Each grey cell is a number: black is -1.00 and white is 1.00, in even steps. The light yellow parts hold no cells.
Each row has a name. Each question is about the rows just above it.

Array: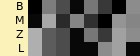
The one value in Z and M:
[-0.94]
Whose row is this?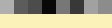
Z
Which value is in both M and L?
[-0.94]

